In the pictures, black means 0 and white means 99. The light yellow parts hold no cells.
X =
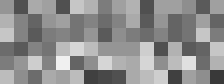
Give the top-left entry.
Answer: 58
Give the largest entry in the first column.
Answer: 77
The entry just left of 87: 73
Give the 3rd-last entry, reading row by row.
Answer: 62
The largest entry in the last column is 77
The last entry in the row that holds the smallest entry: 22
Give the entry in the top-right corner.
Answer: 62
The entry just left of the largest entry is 51
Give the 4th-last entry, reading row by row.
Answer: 25
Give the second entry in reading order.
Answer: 31
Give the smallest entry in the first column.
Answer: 42
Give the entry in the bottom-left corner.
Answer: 73
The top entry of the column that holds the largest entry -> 31
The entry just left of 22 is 55
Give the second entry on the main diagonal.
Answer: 51
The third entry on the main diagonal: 35
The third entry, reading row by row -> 66
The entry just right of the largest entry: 39
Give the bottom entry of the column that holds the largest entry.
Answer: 62
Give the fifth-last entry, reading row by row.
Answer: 80
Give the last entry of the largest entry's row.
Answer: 69
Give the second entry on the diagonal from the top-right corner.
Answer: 62

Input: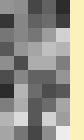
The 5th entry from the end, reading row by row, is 64
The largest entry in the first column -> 70
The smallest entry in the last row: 27
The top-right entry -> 17
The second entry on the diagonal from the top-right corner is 42
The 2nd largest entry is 85
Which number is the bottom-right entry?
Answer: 92
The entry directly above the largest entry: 61
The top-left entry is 58
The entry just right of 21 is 52
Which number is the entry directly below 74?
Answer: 67
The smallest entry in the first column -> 17

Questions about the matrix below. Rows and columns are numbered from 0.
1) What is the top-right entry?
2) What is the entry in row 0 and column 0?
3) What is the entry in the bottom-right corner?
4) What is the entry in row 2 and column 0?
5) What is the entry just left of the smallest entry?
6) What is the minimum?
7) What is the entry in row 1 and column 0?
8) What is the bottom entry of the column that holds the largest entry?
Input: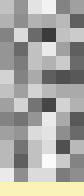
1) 62
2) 75
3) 55
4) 51
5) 41
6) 23
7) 69
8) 85

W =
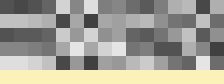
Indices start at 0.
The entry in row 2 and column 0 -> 32
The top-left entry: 32
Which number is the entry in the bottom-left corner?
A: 86
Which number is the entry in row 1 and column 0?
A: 75
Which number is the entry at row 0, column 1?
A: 28
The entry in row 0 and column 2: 32
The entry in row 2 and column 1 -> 35
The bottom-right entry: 42
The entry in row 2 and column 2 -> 35

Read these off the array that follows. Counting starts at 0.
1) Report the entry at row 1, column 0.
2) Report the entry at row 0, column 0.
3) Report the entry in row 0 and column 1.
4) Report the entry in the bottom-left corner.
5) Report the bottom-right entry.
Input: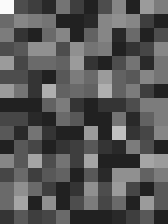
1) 41
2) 97
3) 30
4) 20
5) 13

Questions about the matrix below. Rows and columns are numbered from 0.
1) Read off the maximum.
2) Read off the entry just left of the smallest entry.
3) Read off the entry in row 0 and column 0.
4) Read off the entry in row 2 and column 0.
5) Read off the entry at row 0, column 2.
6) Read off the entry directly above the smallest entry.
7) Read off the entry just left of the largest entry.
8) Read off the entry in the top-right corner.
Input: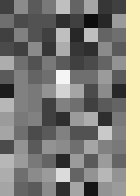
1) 95
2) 25
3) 25
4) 25
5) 35
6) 64
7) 43
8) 25

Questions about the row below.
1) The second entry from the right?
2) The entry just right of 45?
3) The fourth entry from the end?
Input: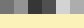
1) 82
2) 57
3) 21

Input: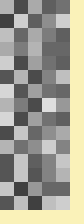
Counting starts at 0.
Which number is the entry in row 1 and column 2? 37
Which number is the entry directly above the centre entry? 62
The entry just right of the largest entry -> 59
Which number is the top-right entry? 44
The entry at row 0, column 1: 29
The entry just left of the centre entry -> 48
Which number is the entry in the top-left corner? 70
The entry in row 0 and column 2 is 66
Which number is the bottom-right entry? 80
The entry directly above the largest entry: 44
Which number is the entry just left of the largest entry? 29
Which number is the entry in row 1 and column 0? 25
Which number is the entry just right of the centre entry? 86
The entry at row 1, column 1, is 80
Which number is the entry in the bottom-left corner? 33
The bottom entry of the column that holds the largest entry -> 74
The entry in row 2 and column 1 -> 40

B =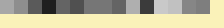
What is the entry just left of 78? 23
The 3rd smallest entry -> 31
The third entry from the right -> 75
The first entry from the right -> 49
